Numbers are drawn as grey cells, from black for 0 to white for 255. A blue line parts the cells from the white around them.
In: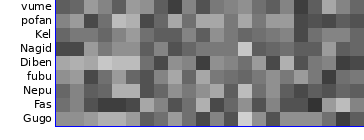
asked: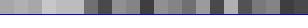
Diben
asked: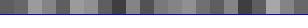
vume

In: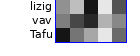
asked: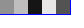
lizig
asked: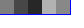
vav

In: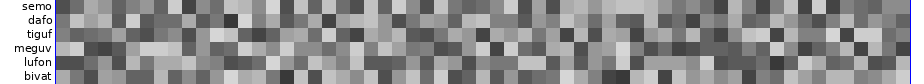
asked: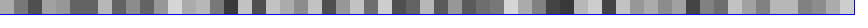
bivat
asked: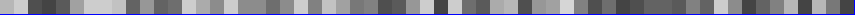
meguv
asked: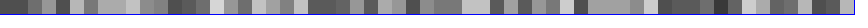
lufon
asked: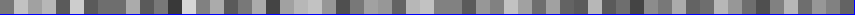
dafo

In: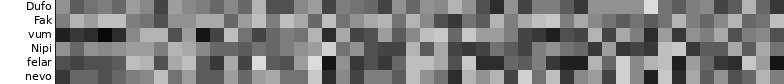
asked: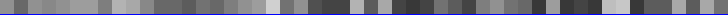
Nipi
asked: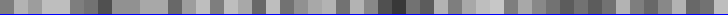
Fak
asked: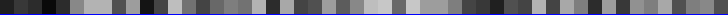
vum
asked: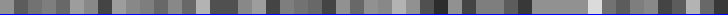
Dufo

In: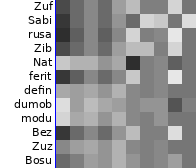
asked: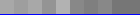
defin
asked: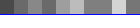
Zuf
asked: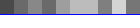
Zib
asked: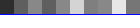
rusa
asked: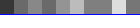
Bez

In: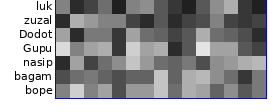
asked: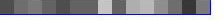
bagam
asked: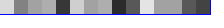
Gupu
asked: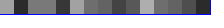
Dodot
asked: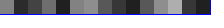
luk

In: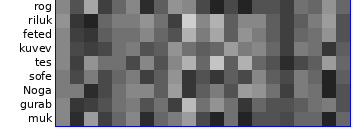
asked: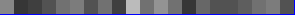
gurab
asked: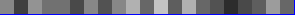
tes

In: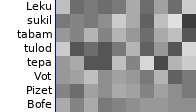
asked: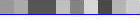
tepa
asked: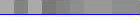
Bofe
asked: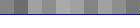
Pizet

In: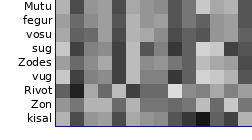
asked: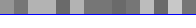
Zon
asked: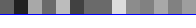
Rivot
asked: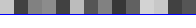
sug

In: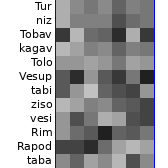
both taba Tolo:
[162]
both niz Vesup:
[119]

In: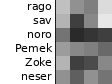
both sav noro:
[63]
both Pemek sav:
[136]

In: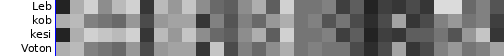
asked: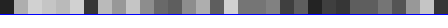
kesi
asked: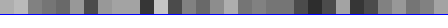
Voton
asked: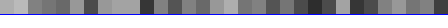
kob

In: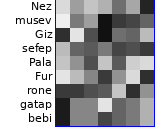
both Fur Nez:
[218]
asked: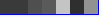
rone
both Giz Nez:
[111]
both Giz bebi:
[100]

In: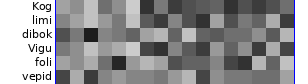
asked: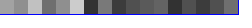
Kog
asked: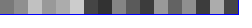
Vigu
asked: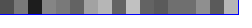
dibok

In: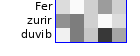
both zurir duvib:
[125]
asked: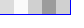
Fer
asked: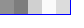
zurir

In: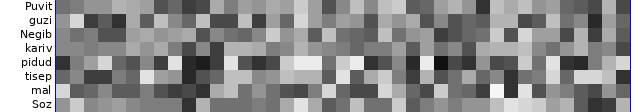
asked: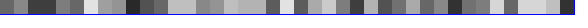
tisep
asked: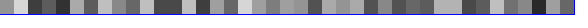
guzi

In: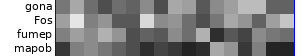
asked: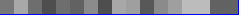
gona
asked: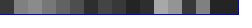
mapob

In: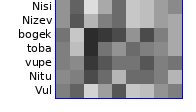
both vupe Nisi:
[138]
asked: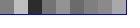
toba
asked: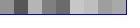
Nizev
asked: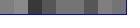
vupe
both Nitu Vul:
[127]

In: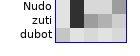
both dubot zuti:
[226]
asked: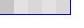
dubot
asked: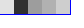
zuti

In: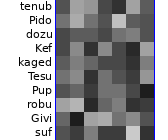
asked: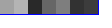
robu
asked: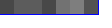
dozu
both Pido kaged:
[92]
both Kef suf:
[50]
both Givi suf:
[82]
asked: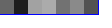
Givi
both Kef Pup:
[72]

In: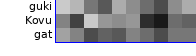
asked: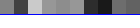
Kovu
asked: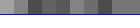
gat

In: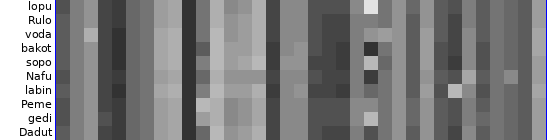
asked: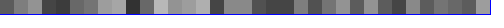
Dadut
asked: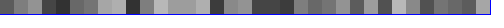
labin
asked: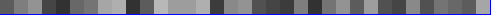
bakot
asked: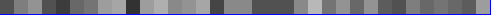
gedi

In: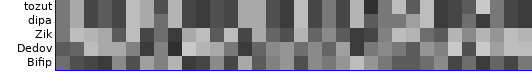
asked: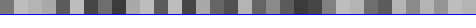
Zik
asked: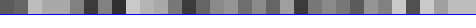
Dedov
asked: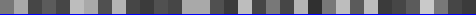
tozut
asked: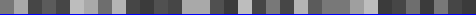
dipa

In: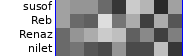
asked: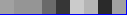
susof
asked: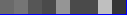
nilet
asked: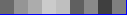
Renaz

